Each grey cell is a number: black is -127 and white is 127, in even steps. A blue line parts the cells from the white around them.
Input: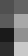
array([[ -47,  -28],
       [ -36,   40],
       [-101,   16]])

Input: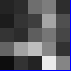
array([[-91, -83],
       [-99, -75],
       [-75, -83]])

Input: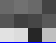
array([[-22, -14],
       [-42, -63],
       [ 98,  92]])

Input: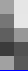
array([[ 35, 102],
       [ -9, 103],
       [-32,  24]])

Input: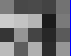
array([[ -2, -55],
       [ 75,  67],
       [-74,  21]])

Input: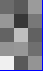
array([[-20, -37],
       [ 23, -72],
       [-28,  63]])

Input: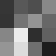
array([[-73, -39],
       [-75, -11],
       [  6, 108]])

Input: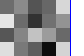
array([[-18,  11],
       [101, -19],
       [-41,   5]])

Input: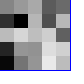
array([[   5,   25],
       [ -79, -127],
       [  59,   86]])
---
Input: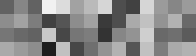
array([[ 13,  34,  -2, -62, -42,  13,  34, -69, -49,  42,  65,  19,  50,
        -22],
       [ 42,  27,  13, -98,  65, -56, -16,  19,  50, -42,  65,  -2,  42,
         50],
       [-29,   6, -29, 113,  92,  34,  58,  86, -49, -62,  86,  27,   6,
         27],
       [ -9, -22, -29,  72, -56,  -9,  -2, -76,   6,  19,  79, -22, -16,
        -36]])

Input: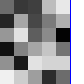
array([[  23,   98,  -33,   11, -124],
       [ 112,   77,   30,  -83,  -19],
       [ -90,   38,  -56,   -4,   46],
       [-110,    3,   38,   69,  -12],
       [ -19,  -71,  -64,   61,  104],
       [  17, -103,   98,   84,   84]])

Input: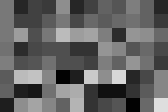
array([[ -36,   59,   66,    6, -125,  -97,   74,   14,   88,  -89,  -55,
           6],
       [  -7,   29,  -48,   -7,   59,   29,   36,   -1,  -83,   21,   14,
         -22],
       [ -97,   14,   36,    6,  -29,   52,  -76,  -55,  -42, -125,  -22,
          94],
       [  -1,  -48,  -42,  -14,  -48,  -48,  -62,   -1,  -29,   21,  -14,
         -69],
       [  -7,  -62,  -62,  -36,   -7,  -55,  -22,  -36,  -22,  -14,  -29,
         -69],
       [ -14,  -83,  -55,  -48,  -48,  -76,  -76,   21,    6,  -42,  -22,
         -55],
       [  -7,  -89,  -62,  -69,   14,  -89,  -62,  -29,  -42,   -1,  -29,
         -89],
       [ -29,  -97, -105,  -14,   36,   44,  -76, -111, -111,  -76,  -36,
           6]])

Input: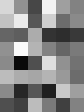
array([[  17,  122,   52,    2,  -26,   -5],
       [  66,  107,  -41,   79,  -19,   10],
       [  60,   44,   38,   52,   25,  -19],
       [  87,   17,  -56,  115,   31,    2],
       [ -26,  -33,   44,  -76,  -82,  -70],
       [ -48,  -63,   60,   -5,  -63,    2],
       [  10,  -89,  -41,  -96,   73,   31],
       [  10, -118,  -48,   94,   17,  -13]])

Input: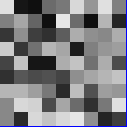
array([[   8,   88,   82,  -52,   38,  -20,  -79,   -7,   96],
       [ -59,   67, -105, -105,   45,   67,  -14,   45,  -52],
       [  53,   53,   30,   -7,  -85,   61,  -46,   30,   22],
       [   0,   38,  -27, -112,  102,  -20, -112,   53,  -91],
       [ -73,   15,  -65,  -79,  -34,   45,   15,    8,   45],
       [ -79,  -40,  -52,  -46,  -59,   15,   38,   53,   67],
       [  75,  -73,  -14,   53,   38,  -99,    0,   22,   30],
       [   8,  -85,   88,   67,   88,  102,   15,  -91,  -65],
       [  96, -105, -112,  -20,   -7,   88,   22,   96,    0]])

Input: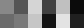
array([[ -20,   -6,   70, -108,   99,  -95],
       [   8,  -42,   85,  -62,   64, -116]])
